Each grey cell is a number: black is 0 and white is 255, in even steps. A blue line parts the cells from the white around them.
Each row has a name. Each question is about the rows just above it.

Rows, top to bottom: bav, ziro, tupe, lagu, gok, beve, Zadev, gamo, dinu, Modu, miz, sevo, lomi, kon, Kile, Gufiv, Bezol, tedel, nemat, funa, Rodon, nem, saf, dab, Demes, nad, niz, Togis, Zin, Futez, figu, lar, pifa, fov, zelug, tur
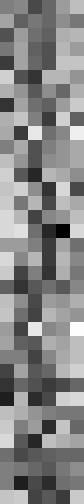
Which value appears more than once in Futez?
[119]
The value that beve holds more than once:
[182]
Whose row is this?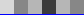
nemat
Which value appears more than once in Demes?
[163]
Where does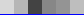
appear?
Gufiv
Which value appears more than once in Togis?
[103]
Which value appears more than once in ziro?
[119]

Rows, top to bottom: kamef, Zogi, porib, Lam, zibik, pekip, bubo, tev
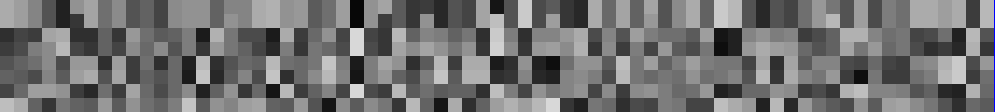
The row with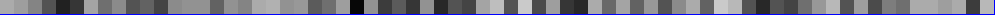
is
Zogi
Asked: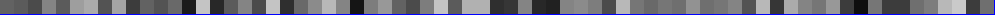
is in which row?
pekip
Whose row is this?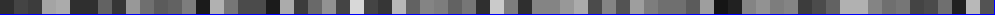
porib
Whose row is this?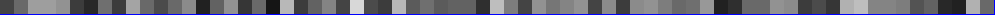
bubo
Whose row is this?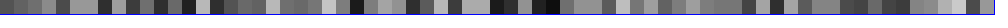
zibik

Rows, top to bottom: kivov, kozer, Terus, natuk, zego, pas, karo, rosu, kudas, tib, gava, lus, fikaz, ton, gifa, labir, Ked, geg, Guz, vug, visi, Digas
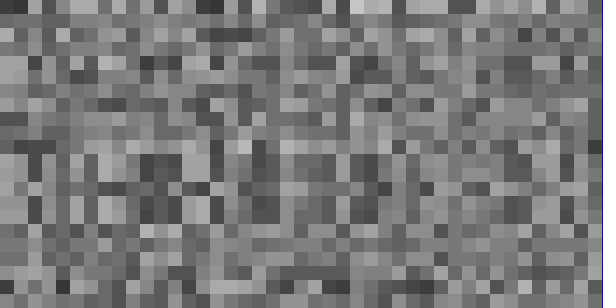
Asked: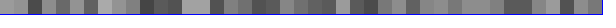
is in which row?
fikaz
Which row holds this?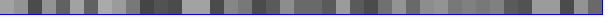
lus

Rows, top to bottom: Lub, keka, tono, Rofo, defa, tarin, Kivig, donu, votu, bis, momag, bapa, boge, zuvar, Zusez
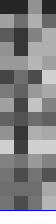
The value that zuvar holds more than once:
[110]
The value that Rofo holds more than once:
[175]
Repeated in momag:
[207]
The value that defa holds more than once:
[153]
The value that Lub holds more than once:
[38]

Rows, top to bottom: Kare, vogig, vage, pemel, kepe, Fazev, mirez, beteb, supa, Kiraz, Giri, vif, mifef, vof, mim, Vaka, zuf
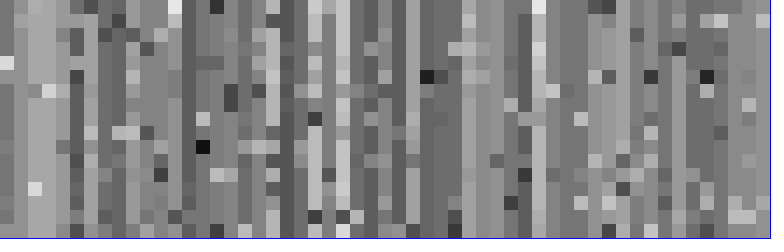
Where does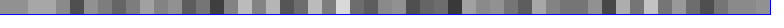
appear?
zuf
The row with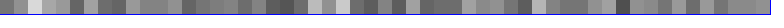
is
vof

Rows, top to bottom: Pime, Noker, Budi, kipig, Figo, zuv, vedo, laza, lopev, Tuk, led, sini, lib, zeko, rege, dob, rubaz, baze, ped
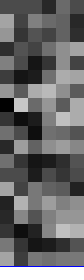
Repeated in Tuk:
[112]
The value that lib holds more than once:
[75]
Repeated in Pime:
[75]
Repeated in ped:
[120]

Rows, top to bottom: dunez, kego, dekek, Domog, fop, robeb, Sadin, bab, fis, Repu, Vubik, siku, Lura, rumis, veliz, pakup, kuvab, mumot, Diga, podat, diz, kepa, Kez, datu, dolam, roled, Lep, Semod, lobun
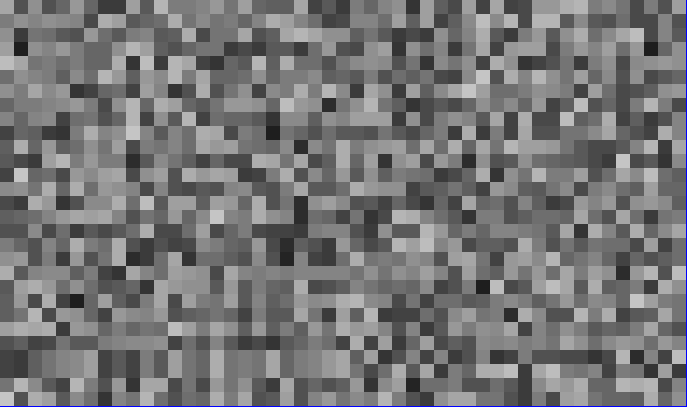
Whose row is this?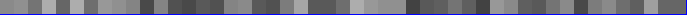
rumis
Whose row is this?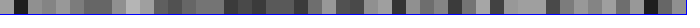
Domog

